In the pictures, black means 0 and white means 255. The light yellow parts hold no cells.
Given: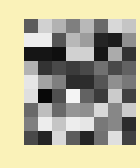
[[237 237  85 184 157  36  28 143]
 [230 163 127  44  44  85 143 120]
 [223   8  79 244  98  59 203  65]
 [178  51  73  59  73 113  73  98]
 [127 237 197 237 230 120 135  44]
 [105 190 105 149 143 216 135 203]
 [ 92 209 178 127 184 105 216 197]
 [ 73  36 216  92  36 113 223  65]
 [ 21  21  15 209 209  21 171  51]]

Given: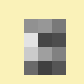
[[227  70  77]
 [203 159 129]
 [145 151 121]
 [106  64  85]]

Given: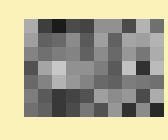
[[172  62  27  75  68 145 145  75 179 112]
 [159  97 105 139  90 159  97 165 159 179]
 [131 112 125 131  97 139 105 151 119 172]
 [125  90  56  68  82 159 139 151  75 172]
 [112  97  56  75 119  82 151  49 139  41]
 [105 131 179 151 131 105  97 125 119 112]
 [ 82 165 199 145 145 125  90 193  49 187]]

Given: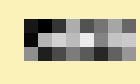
[[143  31  74 124  90  39  97 151]
 [ 23   0  53 173  82 117 166 103]
 [  8 180 209 187 235 131 195 202]]

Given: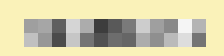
[[192 151  75 198 116  81 109 102 172 143 186 221 116]
 [159 166  95 213 172  61  89 122 205 159 137 245 180]]

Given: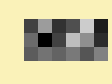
[[107   1  66 190 143  44]
 [ 92 115  99 121  85 129]
 [ 66 156  50  79 204  29]]

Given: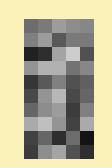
[[170 191 148  66 170]
 [148 177 177 115 135]
 [128 156  89 122 122]
 [109 122 156 141 135]
 [102 141 156  60 128]
 [ 73 148 183  73 102]
 [ 66 102  46 109  20]
 [ 60 141 164  81  46]
 [ 54  89 128  81  96]
 [ 33  46 164 205  81]]

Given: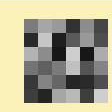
[[179 140  23 206  23 172]
 [124 166 153  50 140  70]
 [116  96 124 192  84 132]
 [ 62  36 166 185  62 206]
 [ 56 132 102  36  42  78]
 [ 42 198  30  90 153  78]]

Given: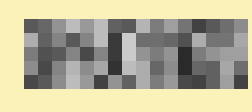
[[173  97 132  89 132 188  58 203 110 110 103  81 173 116 116 167]
 [140  73 132 180 140 167  50 188 173 103 140  42 103  97 167 110]
 [124  81  89 132  73 132  58 203 147 124 147  42 124 147 159 159]
 [ 89 103 147 188 153 188  97  89 180 124 159 116  66  89 110 140]
 [ 73  89 140 188 153  66 147  97 173 124 153  73  66  97 159  66]]
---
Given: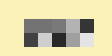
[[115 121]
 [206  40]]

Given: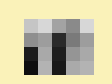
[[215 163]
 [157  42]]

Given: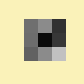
[[139  49]
 [ 11  55]]

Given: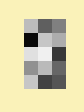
[[ 95 128]
 [198 173]]

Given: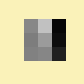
[[193   7]
 [155  13]]

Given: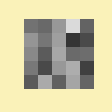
[[105 152]
 [118 159]]
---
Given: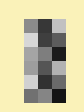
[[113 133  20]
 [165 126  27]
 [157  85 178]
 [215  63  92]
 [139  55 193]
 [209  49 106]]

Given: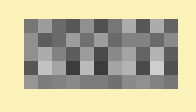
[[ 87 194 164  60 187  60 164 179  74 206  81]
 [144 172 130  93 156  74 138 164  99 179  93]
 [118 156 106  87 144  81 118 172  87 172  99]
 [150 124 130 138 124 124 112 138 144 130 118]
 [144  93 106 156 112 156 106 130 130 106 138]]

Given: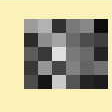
[[156 178  50 121 135  13]
 [ 56 150  70 129 100 114]
 [ 44 142 163 106  77  64]
 [ 92  56 223 121 106  36]
 [ 77  21 202  84  36  28]]

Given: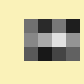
[[135 169 225 148]
 [112  42 120  30]
 [ 89  24  68  97]]

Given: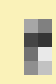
[[113 233]
 [143 194]
 [166 128]
 [ 69  53]]

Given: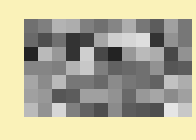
[[ 35 186 152  51 207  72  35 152 186 173  72 146]
 [160 152  86  92 160 160 146 105 152 166 139 160]
 [186 146 214 127  98  78 139  92  86  78 229 200]
 [166 139 186 119 119 105 139 119 112  98 194 173]
 [133 133 127 179 200 127  98 105 112 146  86  92]
 [112 127 179 173 127 112 133 173 119  92 160 119]
 [105  78 112  51  64 166 207 214 222  51 146 119]]

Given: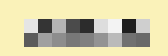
[[ 91 160 141 120 128 147 186 113 105]
 [229  52 180  75  44 221 243  31 207]]

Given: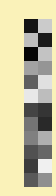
[[ 60 240]
 [ 95 224]
 [ 19 203]
 [  5 195]
 [232 189]
 [128 175]
 [162 149]
 [ 89 143]
 [ 81 102]
 [ 68  53]
 [116  41]
 [189  26]]
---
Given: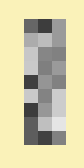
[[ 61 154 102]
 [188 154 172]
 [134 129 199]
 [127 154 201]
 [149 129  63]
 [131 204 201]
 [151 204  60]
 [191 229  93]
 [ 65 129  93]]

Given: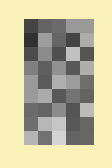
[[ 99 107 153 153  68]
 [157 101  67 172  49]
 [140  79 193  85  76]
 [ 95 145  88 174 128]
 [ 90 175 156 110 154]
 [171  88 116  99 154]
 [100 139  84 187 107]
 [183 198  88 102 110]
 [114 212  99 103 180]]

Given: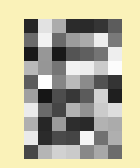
[[226 172  43  42  53  92  38]
 [242 106 156 171 237 121 107]
 [151  25  84  95 116 238  25]
 [150 117 242 237 203 252 184]
 [254 134 186 139  82  52  93]
 [ 22  77  55  91 210  31 160]
 [106  69 178 145 203 221 235]
 [ 38 155  45  41 178 171 175]
 [ 43  74  69 245 113 175 234]
 [181 209 202 136 168 108  71]]

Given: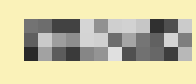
[[109  66  66 213 145 207 210 198  48  79 203 115]
 [202 158 142 212 208 109 165 117  97 212 126  95]
 [162  92  58 134 148 224  80 113 103  61 184  41]]

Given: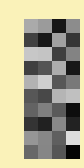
[[155  22 140 170]
 [ 24 161  53  65]
 [196  63 131 199]
 [ 84 173  23  64]
 [207  87 121 178]
 [ 72 181 192  87]
 [127  90  13  99]
 [ 33 136  34  52]
 [135  95 221 150]
 [134  86   5 104]]

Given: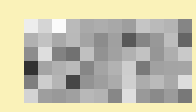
[[213 251 186 169 173 168 158 197 186 180 133 237]
 [194 169 185 164 140 160  88 133 152 189 101 177]
 [222 130 113 192 146 161 177 194 150 174 201 141]
 [164 176 186 134 164 178 205 121 161 164 165  49]
 [205 181  70 147 158 171 207 172 186 169 221 126]
 [158 153 160 184 179 135 222 153 138 155 120 211]]
